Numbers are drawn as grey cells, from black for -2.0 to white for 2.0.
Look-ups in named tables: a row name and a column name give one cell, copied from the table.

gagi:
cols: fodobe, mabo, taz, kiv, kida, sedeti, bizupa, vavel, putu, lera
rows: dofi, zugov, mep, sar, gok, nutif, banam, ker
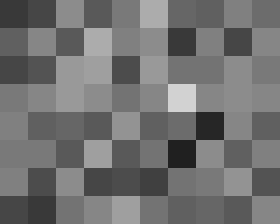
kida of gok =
0.3
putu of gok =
0.1
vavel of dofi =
-0.5
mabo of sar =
0.1
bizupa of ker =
-0.5
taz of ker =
-0.2
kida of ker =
0.5
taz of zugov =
-0.6
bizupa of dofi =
-0.4
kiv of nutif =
0.5
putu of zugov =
-0.9
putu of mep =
0.2
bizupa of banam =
-0.2
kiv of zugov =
0.7
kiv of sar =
0.2
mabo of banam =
-0.8
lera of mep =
-0.1

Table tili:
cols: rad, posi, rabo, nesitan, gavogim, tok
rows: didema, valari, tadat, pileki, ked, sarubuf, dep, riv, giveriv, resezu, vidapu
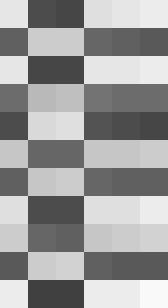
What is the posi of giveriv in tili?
-0.4
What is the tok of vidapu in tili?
1.9
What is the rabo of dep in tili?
1.2
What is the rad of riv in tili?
1.5
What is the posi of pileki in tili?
0.9
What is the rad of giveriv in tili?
1.2
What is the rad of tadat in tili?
1.6
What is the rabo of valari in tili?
1.2
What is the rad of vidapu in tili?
1.7
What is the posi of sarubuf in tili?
-0.4
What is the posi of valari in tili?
1.2
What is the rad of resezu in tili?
-0.6
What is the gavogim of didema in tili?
1.6
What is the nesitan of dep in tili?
-0.4
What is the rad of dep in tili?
-0.5
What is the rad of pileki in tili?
-0.3

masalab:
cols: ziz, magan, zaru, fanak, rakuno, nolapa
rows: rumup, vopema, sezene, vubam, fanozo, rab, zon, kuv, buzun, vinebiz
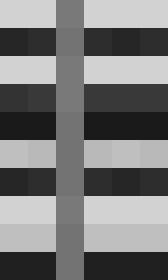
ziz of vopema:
-1.4
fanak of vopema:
-1.3
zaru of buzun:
-0.2
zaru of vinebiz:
-0.2
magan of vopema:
-1.3
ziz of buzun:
1.0
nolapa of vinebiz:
-1.5
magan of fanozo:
-1.6
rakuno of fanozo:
-1.6
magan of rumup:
1.3
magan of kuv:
1.3
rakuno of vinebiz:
-1.5
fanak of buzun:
1.0
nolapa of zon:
-1.3
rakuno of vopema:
-1.4
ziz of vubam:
-1.2
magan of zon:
-1.3

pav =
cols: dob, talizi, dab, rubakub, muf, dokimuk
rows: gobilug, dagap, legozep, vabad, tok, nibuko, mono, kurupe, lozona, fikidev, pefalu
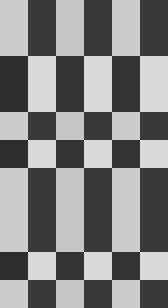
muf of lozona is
1.2
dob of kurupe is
1.2
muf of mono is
1.2
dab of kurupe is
1.1
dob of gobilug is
1.2
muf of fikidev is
-1.2
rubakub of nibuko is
1.4
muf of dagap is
1.2
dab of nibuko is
-1.2

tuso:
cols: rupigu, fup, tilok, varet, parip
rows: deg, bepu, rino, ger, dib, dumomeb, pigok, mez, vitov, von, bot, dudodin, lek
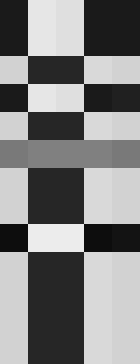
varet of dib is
1.4
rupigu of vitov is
-1.8
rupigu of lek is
1.3
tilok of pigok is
-1.4
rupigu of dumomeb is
-0.1
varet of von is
1.4
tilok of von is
-1.4
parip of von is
1.3
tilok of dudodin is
-1.4
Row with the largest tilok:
vitov

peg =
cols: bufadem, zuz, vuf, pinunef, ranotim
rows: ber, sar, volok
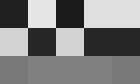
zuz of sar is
-1.4
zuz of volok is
0.0
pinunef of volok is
0.0
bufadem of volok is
-0.1
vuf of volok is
0.0
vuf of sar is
1.3
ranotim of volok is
-0.1
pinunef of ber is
1.5
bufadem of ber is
-1.5
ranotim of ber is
1.5
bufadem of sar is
1.3
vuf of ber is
-1.6
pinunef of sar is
-1.4
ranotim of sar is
-1.4
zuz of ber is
1.6
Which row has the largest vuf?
sar

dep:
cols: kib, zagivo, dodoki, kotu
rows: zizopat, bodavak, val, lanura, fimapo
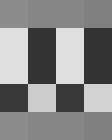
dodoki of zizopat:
0.1
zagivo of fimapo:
0.1
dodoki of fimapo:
0.1
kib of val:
1.5
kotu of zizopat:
0.0
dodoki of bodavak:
1.5
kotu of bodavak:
-1.2
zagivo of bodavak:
-1.2
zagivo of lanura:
1.2
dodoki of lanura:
-1.1
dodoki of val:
1.5
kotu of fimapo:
0.0
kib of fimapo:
0.2
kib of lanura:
-1.1
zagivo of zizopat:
0.1
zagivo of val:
-1.2
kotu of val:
-1.2

